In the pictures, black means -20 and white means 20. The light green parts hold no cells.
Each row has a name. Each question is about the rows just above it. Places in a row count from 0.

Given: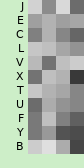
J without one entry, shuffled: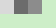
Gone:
[13]
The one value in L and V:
[10]
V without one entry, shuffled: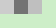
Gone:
[9]

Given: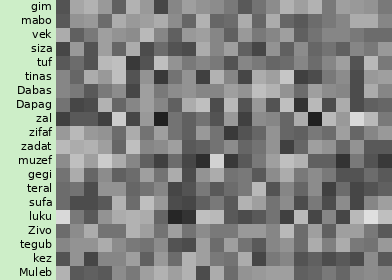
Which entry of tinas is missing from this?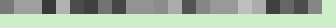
[11]
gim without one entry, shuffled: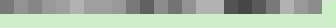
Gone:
[6]
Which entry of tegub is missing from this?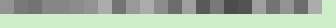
[0]
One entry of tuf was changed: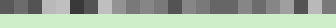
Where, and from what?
16, [-3]

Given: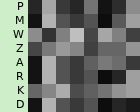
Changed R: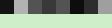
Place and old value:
6, [-14]
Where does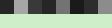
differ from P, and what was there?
5, [-17]
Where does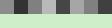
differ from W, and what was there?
3, [10]

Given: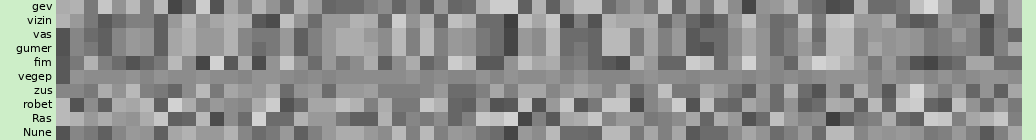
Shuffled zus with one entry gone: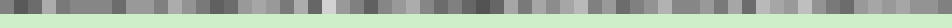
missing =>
[5]
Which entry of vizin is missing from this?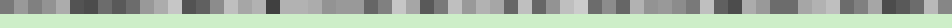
[-2]

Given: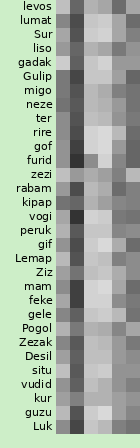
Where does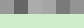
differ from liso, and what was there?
2, [8]
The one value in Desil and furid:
[2]

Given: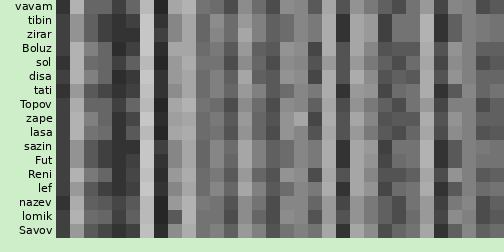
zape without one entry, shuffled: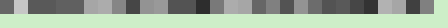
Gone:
[5]
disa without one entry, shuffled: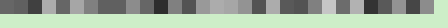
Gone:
[-11]
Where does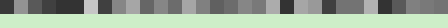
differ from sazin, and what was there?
0, [-10]
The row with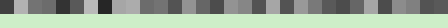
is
lasa

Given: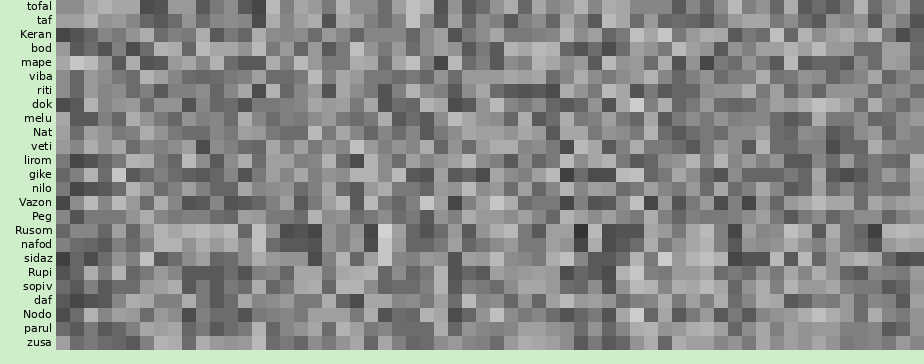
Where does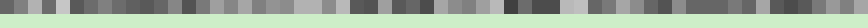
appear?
gike
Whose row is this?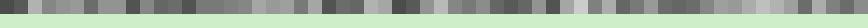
dok
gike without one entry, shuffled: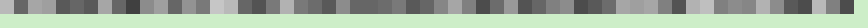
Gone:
[-5]
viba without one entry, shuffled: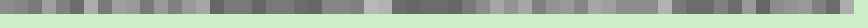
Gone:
[-2]

